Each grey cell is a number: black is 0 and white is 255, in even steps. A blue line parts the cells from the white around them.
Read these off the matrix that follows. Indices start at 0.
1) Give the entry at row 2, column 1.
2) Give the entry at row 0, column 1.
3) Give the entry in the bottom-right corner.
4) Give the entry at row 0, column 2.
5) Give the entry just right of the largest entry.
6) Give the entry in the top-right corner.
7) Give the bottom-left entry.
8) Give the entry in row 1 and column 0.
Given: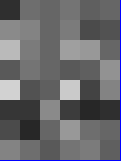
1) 123
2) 110
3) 95
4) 102
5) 82
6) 102
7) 131
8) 138
